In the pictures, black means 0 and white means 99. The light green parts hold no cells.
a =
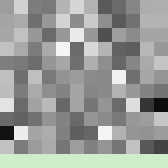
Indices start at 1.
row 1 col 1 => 61
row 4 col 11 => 71
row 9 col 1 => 41
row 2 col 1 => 64
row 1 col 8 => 35
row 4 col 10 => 36
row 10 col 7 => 40
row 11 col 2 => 48
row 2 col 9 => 35
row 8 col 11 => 20
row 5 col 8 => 55
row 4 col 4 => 66
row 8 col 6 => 64
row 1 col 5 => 70
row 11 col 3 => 60
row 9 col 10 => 59
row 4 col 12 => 59
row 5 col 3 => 42
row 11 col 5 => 46
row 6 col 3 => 74
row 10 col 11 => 57
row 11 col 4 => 66
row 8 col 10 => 86
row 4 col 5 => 95
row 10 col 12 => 60
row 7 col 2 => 48
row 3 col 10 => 54
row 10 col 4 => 67
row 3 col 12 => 64
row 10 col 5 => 50
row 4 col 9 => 38
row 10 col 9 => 69
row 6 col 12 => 58

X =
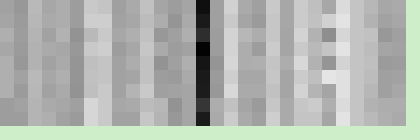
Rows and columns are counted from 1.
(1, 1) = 63
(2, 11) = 73
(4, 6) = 59
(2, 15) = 10
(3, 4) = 63
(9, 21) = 66
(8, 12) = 71
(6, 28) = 62
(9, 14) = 64
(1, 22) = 79
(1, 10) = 66
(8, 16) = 67
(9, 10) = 63
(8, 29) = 67
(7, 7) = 74
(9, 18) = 66
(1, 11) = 75
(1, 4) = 65
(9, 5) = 63
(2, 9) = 63
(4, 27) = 73
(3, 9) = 65
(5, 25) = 82
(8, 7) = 83
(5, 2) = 59
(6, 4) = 65
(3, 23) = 69
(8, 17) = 75
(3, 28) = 59
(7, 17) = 84
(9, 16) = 66
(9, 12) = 70
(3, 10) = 68
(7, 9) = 63
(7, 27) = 71

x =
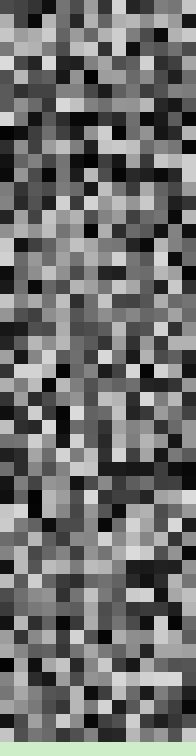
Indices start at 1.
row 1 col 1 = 29
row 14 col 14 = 60
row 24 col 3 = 31
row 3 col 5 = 39
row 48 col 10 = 9
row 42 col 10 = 16
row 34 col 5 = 51
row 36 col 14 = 85
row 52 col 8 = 25
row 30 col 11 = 22
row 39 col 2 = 37
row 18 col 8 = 47
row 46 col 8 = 2
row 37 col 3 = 2
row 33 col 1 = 12
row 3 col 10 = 49
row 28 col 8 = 44
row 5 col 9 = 31
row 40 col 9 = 67
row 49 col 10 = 71
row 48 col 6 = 15
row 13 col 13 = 15
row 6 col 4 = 37
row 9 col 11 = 4
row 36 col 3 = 1
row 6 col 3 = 33
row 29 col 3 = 17
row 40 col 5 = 51
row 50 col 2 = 65
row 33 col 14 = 35
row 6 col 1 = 31
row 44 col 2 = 40
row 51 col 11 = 74
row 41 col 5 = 68
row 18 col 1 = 78
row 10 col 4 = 43
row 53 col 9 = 15
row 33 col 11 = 64

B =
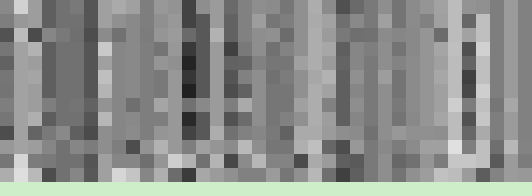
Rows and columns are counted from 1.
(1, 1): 53
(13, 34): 60
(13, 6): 52
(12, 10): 52
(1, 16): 60
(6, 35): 74
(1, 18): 50
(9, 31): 58
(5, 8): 62
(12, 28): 55
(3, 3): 29
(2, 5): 44
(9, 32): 64
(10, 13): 59
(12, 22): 29
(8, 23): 67
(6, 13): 59
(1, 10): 62
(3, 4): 52
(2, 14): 26
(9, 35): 77
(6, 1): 46
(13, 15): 65
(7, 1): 45
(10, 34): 40
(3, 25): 47
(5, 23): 67
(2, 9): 56
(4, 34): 31
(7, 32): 62
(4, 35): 81
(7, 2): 63
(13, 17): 56
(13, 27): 47
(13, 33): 73
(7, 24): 63
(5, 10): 53
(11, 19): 55
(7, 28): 55

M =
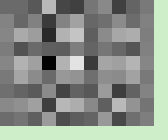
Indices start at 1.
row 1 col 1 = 41
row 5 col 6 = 88
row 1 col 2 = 41
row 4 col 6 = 49
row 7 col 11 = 51
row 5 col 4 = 1
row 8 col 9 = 72
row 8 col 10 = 57
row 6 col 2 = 64
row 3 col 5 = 69
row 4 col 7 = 39
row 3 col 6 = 76
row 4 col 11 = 50
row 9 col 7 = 39
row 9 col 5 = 30
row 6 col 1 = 47
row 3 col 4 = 16
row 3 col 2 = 66
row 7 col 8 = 60
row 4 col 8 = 46
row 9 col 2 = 45
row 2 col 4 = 23
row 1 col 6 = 25
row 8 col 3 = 62
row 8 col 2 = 56
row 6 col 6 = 57
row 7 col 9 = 24
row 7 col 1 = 43
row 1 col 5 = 27
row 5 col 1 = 52

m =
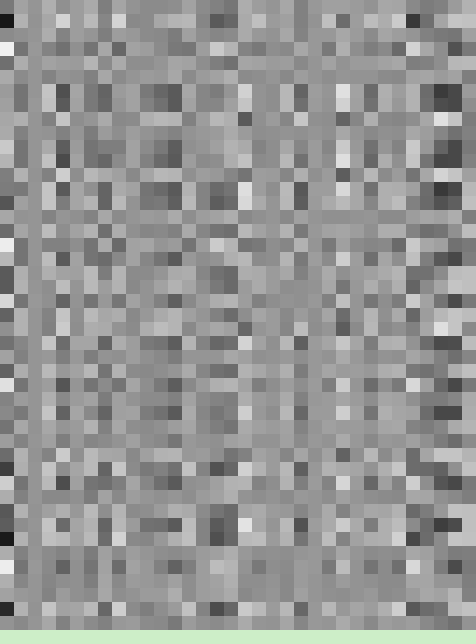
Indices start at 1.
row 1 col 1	47
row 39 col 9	82
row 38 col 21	72
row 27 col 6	63
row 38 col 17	41
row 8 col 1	62
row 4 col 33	32
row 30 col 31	42
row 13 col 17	52
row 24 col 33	76
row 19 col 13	35
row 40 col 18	59
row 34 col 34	75
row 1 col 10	57
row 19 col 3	58
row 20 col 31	44
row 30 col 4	76
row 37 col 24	66
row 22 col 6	57
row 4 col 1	93
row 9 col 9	53
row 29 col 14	63
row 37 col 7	72
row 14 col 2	47
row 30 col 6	64
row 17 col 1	42
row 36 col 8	63
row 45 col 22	52
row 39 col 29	81
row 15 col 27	52
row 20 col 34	74
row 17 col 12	53
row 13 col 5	80
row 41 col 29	43
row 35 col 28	62
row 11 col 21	65
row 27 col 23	59
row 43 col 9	55
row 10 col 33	44
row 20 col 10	54

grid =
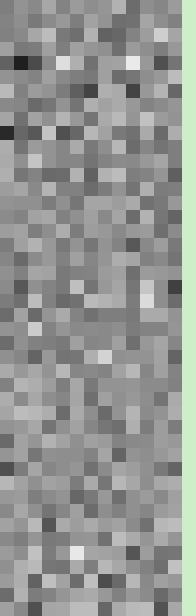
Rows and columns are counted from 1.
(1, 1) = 49
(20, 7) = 51
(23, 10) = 47
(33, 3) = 46
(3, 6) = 43
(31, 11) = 48
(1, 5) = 51
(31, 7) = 52
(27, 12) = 62
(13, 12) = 58
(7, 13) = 40
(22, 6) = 44
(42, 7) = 74
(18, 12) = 61
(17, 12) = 43
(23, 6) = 51
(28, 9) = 57
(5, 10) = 91
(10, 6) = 40
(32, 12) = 61
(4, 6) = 62
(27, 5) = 71
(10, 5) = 31
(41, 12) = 43
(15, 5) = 56
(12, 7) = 45
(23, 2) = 63
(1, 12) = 52
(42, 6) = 42
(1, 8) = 58
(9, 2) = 44
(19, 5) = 50
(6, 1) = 57
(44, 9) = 66
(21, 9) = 64
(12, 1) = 66
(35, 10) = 65
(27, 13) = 51
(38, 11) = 44
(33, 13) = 63
